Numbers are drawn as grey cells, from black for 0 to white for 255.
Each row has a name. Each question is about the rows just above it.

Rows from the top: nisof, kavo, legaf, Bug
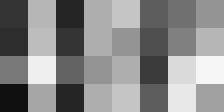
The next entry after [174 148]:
[79]
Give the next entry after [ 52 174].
[148]
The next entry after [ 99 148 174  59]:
[218]

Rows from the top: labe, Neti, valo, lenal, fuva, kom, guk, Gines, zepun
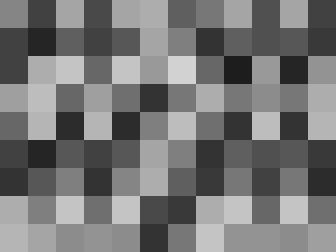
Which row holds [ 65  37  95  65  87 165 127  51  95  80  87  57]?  Neti
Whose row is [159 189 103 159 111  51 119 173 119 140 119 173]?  lenal
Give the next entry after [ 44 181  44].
[127]
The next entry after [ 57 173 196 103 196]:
[111]
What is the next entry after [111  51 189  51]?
[181]

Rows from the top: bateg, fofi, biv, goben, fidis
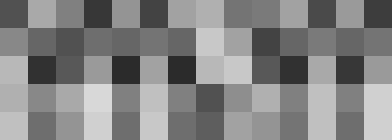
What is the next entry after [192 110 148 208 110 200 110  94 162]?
[148]
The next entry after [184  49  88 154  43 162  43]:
[184]
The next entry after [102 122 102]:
[116]

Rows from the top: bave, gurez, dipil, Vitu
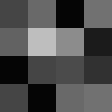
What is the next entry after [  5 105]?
[113]
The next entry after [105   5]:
[113]
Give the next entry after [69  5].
[105]
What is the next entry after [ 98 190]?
[140]
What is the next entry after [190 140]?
[27]

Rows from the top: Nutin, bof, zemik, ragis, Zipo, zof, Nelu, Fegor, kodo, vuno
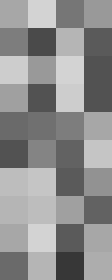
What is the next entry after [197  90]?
[146]
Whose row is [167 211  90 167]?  kodo

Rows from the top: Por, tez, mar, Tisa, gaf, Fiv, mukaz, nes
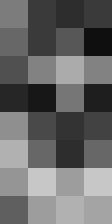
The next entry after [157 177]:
[164]
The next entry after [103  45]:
[103]
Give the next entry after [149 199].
[157]

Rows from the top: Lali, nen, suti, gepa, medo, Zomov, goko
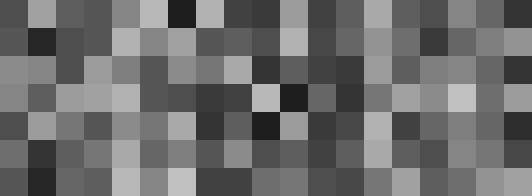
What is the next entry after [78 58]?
[65]
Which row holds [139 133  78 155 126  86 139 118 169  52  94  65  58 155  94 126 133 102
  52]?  suti
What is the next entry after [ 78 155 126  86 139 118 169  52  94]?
[65]
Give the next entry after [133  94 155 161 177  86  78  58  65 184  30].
[102]

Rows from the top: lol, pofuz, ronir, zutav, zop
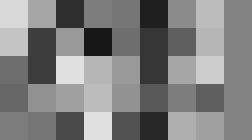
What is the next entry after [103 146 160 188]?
[146]
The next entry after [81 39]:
[174]

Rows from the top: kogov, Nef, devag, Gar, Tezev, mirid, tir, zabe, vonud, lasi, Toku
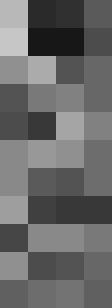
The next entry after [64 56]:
[56]
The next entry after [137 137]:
[121]
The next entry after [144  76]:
[83]
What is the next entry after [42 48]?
[90]
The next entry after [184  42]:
[48]

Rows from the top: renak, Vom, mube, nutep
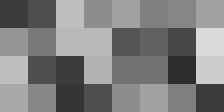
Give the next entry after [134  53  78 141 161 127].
[59]
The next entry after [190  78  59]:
[177]
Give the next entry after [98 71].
[219]
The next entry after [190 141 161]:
[127]

